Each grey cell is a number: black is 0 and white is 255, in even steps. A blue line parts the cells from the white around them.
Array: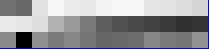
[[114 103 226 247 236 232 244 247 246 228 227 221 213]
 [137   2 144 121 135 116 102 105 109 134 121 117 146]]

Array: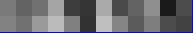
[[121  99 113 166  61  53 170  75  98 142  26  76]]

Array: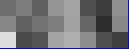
[[110 125  95 149 164  80  61 144]
 [220  75  84 163 175 141  80  63]]

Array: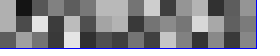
[[176  20  87 129  93 120 185 185 116 206  62 149 180  49  93 149]
 [ 93 161 116  57 229  48  80  63 116  64 198 129  52 137  57 135]]

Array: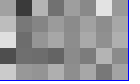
[[161  58 180 113 158 137 227 153]
 [223 109 149 167 141 169 144 175]
 [203 152 148 175 142 167 120 163]]

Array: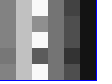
[[130 193 249 116  66  19]
 [130 193 249 116  78  19]
 [130 193 249 116  78  19]]
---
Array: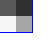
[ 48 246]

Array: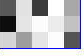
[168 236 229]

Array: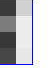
[209 124]

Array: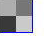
[118  57]

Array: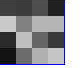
[ 32 181 191  19]

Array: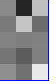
[190 197 131]

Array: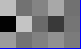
[113  57 129]
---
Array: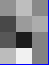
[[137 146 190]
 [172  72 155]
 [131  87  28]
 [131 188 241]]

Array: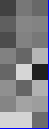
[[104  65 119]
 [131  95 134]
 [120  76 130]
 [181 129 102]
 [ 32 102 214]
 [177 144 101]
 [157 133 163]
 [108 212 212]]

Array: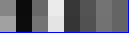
[[100 133  11 104 235  55  83 115]
 [100 161  12 116 228  53  81 114]]

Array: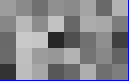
[[178 157 138 112 144 138 164 105]
 [124 135 185 140 194 103 172 168]
 [ 63 105 201 198  39  79 113 143]
 [ 99 106 191 156 151 179 116 136]
 [126  51 189 167  87 105 174 111]]

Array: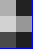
[[ 34 175]
 [151 210]
 [ 31  74]]

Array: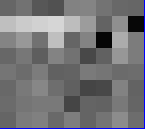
[[102 102 114  87  81 130 132 115 104]
 [  7 191 203 209 214 189 156  99 143]
 [124 132 152 113 191 101 131   5 172]
 [124 103 119  94 131 114  72  97 151]
 [109 117 108 124  97  99 122 117 107]
 [ 99 104 121 135 110  96  69  72 130]
 [101 107 117 121 121  69 100  98 121]
 [109 101 123 128 105 126 100 116 140]]

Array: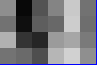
[[114 142   8  83 132 201]
 [110 114  15  94 104 205]
 [122 177  52  37 155 166]
 [143 115 106  78 182 209]]
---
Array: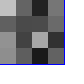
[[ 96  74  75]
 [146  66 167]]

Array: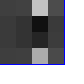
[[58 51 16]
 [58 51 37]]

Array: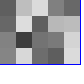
[[103 221  95]
 [130  61 115]]

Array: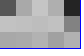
[[194 192 189]
 [168 170 178]]

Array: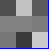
[[130 129 123]
 [119  58 202]]

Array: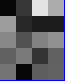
[[156  40  28]
 [136  82 130]]
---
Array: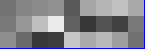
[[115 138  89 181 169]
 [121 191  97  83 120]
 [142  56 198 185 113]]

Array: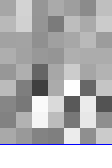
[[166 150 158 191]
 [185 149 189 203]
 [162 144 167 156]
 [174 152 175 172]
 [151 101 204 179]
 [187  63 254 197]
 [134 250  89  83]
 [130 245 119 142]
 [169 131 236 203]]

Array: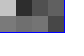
[[196  80]
 [122 116]]

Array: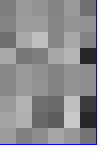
[[126 147 154]
 [132 155 148]
 [110 191 168]
 [169 125 180]
 [136 144 146]
 [135 147 147]
 [154 110 190]
 [164 104 201]
 [155 141 151]]

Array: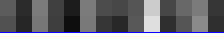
[[ 92 123  29  76  86  72 123]
 [ 80 118  15  54  87  47 137]]

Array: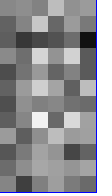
[[136 130 145]
 [ 98 199 155]
 [ 94  71 109]
 [138 213 210]
 [ 77 153 130]
 [ 98 207  96]
 [ 79 128 113]
 [ 94 242 217]
 [155 143 155]
 [ 86 163  70]
 [108 167 149]
 [133 128 123]]

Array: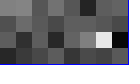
[[129  86  86  93]
 [ 80  89  94  86]
 [ 93  93  99 231]
 [ 39  72  54  67]]

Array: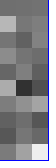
[[111 114]
 [183 126]
 [117 130]
 [140 109]
 [102  95]
 [172  80]
 [125 164]
 [ 97  86]
 [ 87 104]
 [123 238]]
